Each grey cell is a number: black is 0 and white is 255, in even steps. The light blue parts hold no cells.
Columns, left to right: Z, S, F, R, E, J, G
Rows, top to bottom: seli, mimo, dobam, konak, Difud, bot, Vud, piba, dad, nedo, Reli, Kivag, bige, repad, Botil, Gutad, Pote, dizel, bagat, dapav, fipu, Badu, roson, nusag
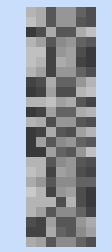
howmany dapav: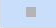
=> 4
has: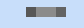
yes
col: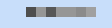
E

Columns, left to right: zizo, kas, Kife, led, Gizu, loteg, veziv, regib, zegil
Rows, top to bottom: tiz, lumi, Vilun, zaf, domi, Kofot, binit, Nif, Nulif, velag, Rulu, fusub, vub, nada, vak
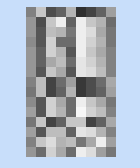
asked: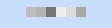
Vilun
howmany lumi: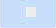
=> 2
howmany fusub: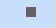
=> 2
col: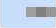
zizo
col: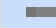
zegil
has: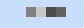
yes

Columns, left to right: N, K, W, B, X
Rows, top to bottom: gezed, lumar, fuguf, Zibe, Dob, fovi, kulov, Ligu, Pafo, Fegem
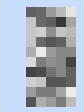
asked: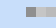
fuguf
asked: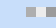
Dob
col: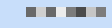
K
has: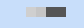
yes
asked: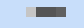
Ligu
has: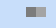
yes

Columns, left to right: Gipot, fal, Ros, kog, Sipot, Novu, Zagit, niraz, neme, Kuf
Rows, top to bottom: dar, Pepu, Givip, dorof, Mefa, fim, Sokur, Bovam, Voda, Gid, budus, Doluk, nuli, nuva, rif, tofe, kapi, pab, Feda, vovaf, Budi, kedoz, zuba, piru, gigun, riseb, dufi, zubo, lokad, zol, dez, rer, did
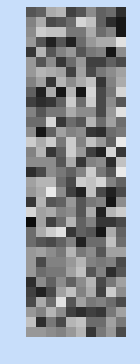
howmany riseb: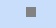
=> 4
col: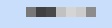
Zagit
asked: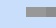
did
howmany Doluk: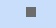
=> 5
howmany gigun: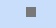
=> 2
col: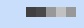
Gipot

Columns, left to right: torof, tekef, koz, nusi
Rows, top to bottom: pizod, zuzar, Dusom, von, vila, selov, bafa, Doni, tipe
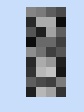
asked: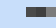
Doni
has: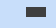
no
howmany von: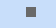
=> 2
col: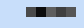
nusi

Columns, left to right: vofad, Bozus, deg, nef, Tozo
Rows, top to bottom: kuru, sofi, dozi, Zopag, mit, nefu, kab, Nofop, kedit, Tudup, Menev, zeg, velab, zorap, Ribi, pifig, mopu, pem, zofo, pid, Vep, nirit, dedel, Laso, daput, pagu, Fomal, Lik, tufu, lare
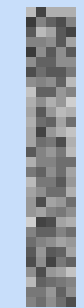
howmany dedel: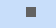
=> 2
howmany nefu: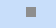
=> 3
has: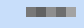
yes
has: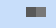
yes

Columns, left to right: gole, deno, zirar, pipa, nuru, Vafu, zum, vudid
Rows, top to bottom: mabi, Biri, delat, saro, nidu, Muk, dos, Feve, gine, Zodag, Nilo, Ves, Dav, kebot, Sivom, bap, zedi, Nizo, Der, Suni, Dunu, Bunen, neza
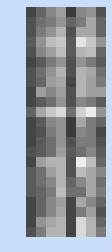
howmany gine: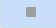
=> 4
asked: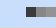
mabi
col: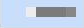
zum
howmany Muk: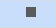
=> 2

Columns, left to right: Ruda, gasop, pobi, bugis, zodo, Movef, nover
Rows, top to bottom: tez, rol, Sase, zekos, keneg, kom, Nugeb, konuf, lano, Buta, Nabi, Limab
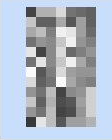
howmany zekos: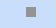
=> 2
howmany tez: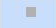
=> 2
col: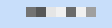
zodo
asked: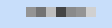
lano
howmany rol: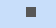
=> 1

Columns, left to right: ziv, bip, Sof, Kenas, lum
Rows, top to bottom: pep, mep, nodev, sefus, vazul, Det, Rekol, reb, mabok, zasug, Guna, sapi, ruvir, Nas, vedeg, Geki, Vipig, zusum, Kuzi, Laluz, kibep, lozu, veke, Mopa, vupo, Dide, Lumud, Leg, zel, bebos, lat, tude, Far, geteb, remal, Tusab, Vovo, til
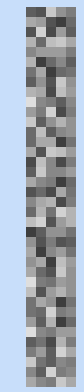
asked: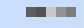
pep
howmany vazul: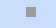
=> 3

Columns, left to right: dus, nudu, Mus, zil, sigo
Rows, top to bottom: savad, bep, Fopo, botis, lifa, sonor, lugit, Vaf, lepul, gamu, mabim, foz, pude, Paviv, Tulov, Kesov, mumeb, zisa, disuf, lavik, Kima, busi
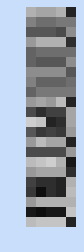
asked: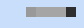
mumeb
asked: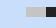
busi
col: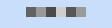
dus

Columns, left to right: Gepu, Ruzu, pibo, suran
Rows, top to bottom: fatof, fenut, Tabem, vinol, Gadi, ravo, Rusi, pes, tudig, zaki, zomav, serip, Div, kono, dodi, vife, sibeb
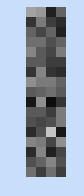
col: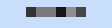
suran
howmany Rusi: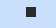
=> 1
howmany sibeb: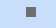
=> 2
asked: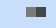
kono
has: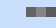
no
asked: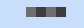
sibeb
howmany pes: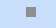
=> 1

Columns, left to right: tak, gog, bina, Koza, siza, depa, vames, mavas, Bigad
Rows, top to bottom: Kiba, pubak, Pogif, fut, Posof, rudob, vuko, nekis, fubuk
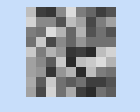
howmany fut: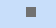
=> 4
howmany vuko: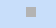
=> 1

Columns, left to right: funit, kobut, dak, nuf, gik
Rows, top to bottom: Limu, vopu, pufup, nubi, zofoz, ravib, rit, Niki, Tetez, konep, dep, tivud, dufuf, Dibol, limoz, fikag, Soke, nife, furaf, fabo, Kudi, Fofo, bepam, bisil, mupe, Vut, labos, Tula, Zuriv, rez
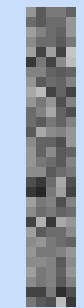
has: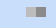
no
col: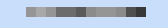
funit
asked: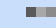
dufuf
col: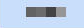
dak
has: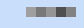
no
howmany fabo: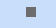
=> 0

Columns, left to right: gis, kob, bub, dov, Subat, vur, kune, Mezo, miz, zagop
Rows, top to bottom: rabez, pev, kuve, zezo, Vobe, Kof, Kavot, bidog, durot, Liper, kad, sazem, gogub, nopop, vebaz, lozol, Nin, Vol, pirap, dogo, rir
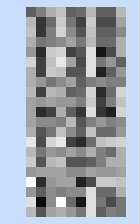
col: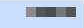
kob
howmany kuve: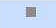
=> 2
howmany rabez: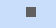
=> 4

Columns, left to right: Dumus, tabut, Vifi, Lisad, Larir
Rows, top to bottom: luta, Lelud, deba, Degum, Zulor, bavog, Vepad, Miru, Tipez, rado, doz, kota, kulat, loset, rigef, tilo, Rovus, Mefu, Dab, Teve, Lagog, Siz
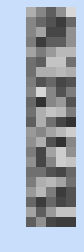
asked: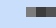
Dab
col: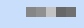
Larir
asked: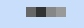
rado

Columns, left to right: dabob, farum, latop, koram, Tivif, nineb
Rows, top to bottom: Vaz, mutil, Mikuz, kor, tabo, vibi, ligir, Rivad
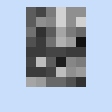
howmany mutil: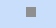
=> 2
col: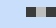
farum
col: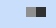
farum
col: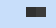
farum
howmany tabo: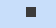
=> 4

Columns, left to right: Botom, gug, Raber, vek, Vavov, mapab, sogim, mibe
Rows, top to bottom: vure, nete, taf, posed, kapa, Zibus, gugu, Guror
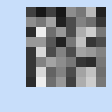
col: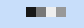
gug
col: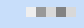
gug
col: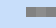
vek
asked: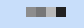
vure
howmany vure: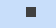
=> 2
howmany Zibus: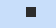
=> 1
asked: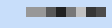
posed

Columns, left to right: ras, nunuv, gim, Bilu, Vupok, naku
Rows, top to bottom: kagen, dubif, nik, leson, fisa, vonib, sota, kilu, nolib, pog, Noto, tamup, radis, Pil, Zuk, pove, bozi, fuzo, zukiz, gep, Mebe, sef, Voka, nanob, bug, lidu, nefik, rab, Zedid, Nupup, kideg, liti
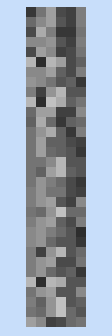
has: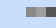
yes
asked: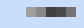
fisa
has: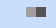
yes
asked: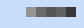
nefik
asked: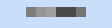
lidu
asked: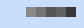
kilu
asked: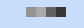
radis

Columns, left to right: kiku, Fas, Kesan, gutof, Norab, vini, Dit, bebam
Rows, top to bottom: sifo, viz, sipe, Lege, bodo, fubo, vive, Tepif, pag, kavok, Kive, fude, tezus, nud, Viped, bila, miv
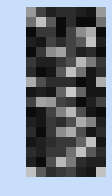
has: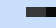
yes
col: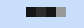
Kesan
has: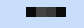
no
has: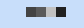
yes
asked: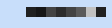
Lege

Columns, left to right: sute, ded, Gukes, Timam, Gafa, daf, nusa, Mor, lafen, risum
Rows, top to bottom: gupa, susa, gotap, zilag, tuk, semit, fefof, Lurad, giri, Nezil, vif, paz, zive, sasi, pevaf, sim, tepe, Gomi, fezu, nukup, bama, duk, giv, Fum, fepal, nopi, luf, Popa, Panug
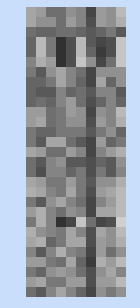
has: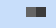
yes
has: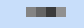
no
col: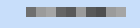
ded
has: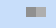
yes

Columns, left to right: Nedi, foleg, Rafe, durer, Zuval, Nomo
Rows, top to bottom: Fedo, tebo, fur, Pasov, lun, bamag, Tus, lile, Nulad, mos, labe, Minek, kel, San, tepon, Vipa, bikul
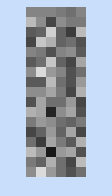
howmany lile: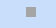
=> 0
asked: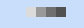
bikul
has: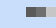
yes
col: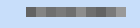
durer

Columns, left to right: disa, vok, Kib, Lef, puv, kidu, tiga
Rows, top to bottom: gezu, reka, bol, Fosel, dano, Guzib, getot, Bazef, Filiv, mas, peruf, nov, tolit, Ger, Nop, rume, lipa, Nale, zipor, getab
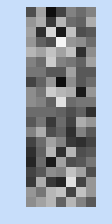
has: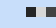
no
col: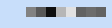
Lef
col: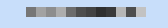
puv
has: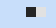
yes
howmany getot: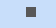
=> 4
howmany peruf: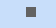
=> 2
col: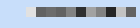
Lef

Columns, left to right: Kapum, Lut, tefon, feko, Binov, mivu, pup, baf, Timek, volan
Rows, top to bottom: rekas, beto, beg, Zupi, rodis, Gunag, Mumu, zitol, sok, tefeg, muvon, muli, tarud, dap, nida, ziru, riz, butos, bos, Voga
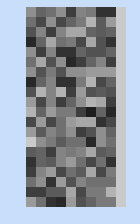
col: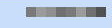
Binov
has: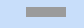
no
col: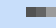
pup
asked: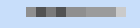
Mumu
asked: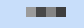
tefeg

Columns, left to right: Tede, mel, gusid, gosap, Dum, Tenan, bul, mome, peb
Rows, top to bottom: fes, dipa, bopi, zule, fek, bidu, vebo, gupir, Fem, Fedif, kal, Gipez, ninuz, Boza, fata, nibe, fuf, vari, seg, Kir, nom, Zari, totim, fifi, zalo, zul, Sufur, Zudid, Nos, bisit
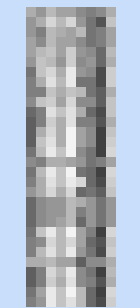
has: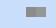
yes
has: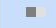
yes

